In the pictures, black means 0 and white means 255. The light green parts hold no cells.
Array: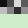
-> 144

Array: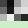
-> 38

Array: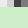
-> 123

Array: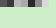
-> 216

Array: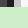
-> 247

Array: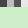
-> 232

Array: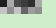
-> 143

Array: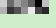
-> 41
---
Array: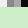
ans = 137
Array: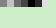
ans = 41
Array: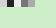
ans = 118
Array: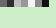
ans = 46
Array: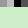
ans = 82
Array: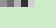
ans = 108
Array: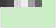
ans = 73
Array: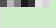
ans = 52
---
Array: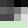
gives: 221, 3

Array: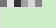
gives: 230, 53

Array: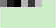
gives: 194, 1

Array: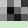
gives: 197, 11

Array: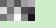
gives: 248, 22

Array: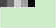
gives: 207, 8

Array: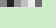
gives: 236, 37

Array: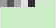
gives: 225, 47

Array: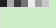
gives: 236, 32
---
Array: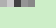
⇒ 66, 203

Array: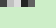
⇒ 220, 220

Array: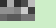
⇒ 132, 202

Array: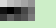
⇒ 29, 217

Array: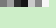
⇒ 21, 247

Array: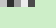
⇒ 158, 236

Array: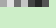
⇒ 196, 224

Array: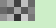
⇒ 164, 205
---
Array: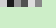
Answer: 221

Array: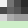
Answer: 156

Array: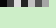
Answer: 80

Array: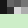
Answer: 215

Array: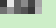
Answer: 56

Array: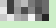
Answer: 120

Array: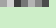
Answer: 134
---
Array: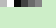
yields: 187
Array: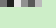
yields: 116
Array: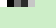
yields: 253
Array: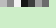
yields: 188
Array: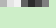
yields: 181
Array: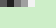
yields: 90
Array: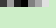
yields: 58
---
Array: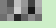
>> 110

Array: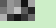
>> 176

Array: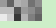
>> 234

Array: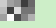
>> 160

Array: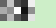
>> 101

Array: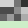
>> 102

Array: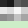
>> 140

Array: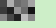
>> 135
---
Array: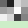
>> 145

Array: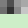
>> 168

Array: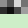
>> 114

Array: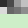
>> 193

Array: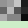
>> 40

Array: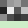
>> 194
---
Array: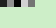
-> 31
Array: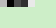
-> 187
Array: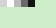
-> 211
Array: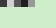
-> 57
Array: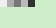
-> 239
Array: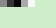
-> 138
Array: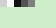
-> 209
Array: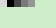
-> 217
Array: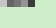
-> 197
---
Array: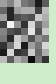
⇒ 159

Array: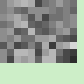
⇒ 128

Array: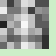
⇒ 180

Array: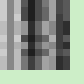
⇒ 204

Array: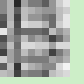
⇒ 137

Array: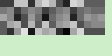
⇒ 63
